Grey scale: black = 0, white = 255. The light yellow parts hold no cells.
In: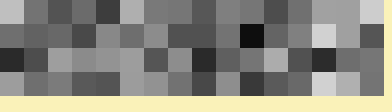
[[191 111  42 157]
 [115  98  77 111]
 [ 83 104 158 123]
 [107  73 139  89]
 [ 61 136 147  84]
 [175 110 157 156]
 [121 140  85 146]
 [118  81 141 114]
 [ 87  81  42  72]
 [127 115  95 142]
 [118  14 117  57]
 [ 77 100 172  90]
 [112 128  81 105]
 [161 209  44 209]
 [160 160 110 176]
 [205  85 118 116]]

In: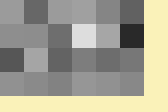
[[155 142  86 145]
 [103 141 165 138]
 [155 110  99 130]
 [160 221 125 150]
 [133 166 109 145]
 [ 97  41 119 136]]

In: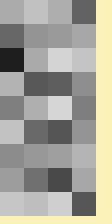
[[171 103  30 179 127 194 140 157 198]
 [193 148 170  88 175 105 152 112 190]
 [174 154 212  94 214  85 159  73 207]
 [ 98 167 196 142 126 148 180 167  86]]

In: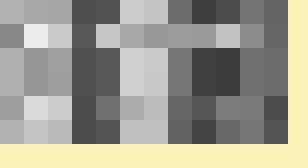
[[178 135 175 176 158 177]
 [167 235 150 150 217 195]
 [165 202 159 158 203 185]
 [ 78  89  80  80  76  77]
 [ 82 197  89  88 113  85]
 [204 167 207 207 171 192]
 [195 152 201 200 187 191]
 [108 155 118 118 103  99]
 [ 63 154  64  64  87  69]
 [ 77 194  60  61 125 104]
 [116 140 113 113 123 119]
 [101 102 108 108  77  84]]

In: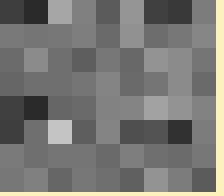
[[ 63 121 108 101  65  64 123 120]
 [ 41 116 138 111  42 112 113 128]
 [165 118 110 113 100 196 116 100]
 [128 126  95 116 105  95 116 117]
 [ 92 105 120 131 130 132 106 111]
 [148 143 103 106 131  79 127  97]
 [ 65 109 144 115 161  82 112 146]
 [ 57 117 138 139 147  50 108 124]
 [125 134 115 104 129 124 120  89]]

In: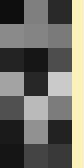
[[ 14 138  35 163  80  26  21]
 [127 132  22  39 186 145  68]
 [ 41 122  77 202 124  34  57]]

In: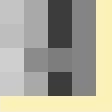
[[196 190 207 201]
 [169 169 139 169]
 [ 60  60 125  60]
 [132 132 132 132]]

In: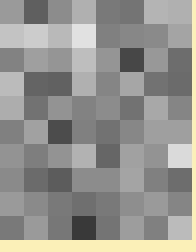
[[154 195 131 187 174 129 146 138 155 122]
 [ 96 203 159  99 113 160 125 106 137 155]
 [139 184 150  97 148  75 147  92 121 119]
 [175 225 190 176 130 129 177 139 112  56]
 [120 127 150 133 139 114 101 140 120 117]
 [117 136  70 166 113 135 160 164 143 157]
 [179 138 151 113 169 159 147 128 153 127]
 [176 163 109 106 132 159 218 108 132 188]]
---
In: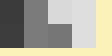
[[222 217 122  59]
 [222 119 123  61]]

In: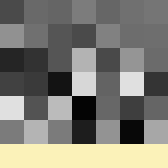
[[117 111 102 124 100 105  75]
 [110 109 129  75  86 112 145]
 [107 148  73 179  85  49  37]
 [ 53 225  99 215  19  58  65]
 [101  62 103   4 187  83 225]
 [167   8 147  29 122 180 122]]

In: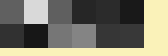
[[ 25  43  38  95 217  96]
 [ 56  54 132 118  23  49]]

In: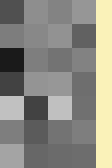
[[150 131 142  80]
 [ 97 146 136 125]
 [130 115 126  26]
 [110 151 148  66]
 [112 192  66 193]
 [126 115  91 126]
 [109 107 103 164]]

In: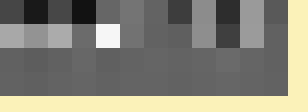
[[ 89 154  45 140  61  99 116 102  18  71  25  70]
 [ 97 155  63 142  95  98 114 246 107 171 147 168]
 [ 97 101 106 101  99 101  99  96 103  97  93  97]
 [ 98 100 102 100  98 100 100  98 101  99  96  98]]

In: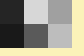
[[159 215  37]
 [189  89  25]]
